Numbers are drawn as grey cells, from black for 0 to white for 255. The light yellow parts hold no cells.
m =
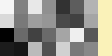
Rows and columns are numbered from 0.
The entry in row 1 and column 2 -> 158
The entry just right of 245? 129
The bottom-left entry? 28
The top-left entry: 245
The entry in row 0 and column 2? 232
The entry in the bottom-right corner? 136
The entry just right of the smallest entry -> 106
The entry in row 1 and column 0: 217

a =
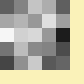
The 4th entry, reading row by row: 173
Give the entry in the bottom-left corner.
69
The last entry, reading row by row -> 101
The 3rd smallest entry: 76
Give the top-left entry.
95
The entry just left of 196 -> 131
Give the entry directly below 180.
209

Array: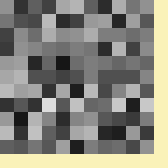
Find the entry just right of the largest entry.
87
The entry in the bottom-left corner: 95
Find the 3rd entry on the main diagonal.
109
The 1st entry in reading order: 145
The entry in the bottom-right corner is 145
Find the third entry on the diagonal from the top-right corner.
125
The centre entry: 80
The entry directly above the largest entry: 50
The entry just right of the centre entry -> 125
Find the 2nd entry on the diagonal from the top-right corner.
159
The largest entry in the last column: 200
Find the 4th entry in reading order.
65
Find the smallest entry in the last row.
30
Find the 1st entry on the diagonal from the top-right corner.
145
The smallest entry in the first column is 50
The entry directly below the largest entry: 133
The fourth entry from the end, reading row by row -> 102
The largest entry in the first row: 180
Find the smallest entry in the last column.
58
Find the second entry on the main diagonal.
80
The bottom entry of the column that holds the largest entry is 87
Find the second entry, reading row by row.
50
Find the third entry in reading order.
95
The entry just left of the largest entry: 50
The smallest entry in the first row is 44
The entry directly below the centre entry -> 30

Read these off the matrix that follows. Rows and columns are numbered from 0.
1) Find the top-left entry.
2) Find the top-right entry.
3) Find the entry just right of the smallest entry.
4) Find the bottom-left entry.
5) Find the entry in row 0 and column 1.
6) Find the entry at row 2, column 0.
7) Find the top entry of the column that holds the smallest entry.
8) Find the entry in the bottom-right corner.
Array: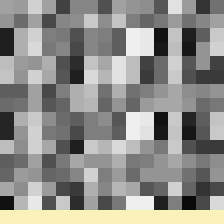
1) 161
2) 113
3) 72
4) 17
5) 155
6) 31
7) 155
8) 217

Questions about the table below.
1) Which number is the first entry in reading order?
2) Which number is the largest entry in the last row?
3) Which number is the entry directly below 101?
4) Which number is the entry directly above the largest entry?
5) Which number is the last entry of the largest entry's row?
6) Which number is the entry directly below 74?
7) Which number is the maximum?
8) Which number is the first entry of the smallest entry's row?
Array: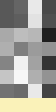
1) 88
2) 233
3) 94
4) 241
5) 147
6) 80
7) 247
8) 169
